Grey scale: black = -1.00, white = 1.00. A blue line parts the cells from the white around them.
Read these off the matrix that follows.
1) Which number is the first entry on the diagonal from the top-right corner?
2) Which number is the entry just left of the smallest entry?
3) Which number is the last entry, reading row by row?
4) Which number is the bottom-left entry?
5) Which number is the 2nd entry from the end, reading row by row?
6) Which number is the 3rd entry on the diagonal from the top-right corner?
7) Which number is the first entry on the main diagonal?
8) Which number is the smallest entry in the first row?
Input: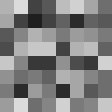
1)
-0.14
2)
-0.48
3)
0.56
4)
0.22
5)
0.04
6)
0.22
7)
0.40
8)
-0.48

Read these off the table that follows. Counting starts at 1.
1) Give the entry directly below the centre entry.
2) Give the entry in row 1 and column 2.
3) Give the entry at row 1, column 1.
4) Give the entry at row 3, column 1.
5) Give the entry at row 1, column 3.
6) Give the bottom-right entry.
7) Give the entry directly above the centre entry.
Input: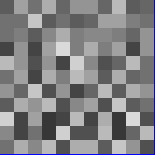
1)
-0.47
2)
0.26
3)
-0.28
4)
-0.11
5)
-0.11
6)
-0.37
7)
0.63

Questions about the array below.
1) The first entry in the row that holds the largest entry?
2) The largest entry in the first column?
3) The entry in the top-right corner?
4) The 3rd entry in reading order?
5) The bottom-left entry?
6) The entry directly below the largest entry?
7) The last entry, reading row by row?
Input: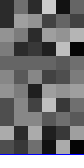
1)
-0.66
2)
0.34
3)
-0.21
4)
-0.66
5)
-0.39
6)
-0.48
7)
-0.96

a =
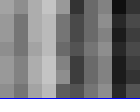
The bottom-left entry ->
0.11
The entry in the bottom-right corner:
-0.35
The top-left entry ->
0.28
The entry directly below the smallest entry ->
-0.69
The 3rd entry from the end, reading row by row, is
0.11
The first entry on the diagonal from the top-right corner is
-0.60
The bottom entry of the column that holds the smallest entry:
-0.69
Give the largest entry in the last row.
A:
0.46
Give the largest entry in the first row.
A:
0.54
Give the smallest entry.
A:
-0.88
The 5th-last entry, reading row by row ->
-0.35
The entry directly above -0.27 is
0.11

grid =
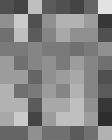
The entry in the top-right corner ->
0.77
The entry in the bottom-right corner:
0.40
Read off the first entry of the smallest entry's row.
0.32
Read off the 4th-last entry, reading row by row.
-0.12
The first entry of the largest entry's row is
-0.37
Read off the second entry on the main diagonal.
0.59
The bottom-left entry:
-0.21
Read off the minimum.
-0.65
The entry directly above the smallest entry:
-0.57
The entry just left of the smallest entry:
0.22
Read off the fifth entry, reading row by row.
-0.37
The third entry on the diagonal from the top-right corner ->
0.13
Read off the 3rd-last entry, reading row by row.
-0.29
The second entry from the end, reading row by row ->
-0.12

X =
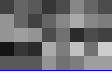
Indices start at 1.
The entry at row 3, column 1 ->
0.16
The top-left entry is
-0.49
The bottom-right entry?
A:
0.24
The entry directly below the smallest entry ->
-0.30
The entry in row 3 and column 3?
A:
0.16
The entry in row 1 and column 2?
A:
-0.21
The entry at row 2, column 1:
0.16
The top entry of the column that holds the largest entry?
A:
-0.40
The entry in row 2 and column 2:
-0.21
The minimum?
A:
-0.84
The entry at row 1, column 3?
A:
-0.30
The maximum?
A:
0.61

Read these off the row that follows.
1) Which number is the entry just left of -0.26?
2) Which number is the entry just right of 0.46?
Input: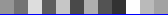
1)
0.73
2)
0.27

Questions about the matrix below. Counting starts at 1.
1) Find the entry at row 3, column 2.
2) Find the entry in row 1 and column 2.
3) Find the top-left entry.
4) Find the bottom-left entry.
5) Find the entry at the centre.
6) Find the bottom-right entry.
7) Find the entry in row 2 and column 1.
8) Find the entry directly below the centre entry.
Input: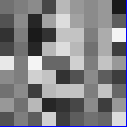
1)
-0.01
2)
-0.01
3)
-0.11
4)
-0.36
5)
-0.19
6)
0.73
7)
-0.36
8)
-0.61

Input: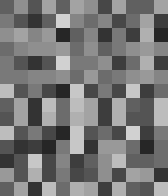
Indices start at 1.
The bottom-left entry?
-0.25
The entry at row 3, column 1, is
0.12
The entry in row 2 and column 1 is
-0.05
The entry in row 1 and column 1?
-0.25
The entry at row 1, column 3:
-0.34
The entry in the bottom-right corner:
0.48
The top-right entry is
0.28
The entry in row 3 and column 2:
0.28
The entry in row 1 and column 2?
0.12

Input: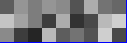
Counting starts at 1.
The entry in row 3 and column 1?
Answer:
0.08
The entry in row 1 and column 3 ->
-0.02
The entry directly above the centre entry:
0.08
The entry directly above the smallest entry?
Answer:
-0.02
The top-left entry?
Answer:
-0.27
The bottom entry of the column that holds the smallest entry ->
-0.71
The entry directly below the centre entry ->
-0.27
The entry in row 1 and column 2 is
0.17

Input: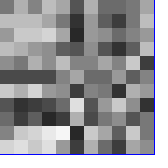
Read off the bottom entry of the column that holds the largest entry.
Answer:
0.20
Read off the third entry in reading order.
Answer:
0.03
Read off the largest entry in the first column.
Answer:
0.66
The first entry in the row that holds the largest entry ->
0.03
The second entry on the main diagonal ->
0.48
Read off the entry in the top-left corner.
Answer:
-0.06
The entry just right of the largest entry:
-0.69
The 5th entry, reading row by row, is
0.30
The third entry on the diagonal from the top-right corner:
-0.16
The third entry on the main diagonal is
0.58
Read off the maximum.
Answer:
0.93
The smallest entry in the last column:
-0.61
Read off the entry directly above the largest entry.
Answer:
-0.52
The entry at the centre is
0.30
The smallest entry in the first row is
-0.34
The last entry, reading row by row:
0.11
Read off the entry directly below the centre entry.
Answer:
-0.52
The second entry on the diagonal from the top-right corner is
-0.06
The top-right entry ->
0.30
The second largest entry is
0.83
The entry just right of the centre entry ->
-0.16
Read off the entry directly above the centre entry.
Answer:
0.03
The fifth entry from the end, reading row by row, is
0.38
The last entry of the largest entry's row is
-0.06
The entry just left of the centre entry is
0.03
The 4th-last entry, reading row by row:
-0.16
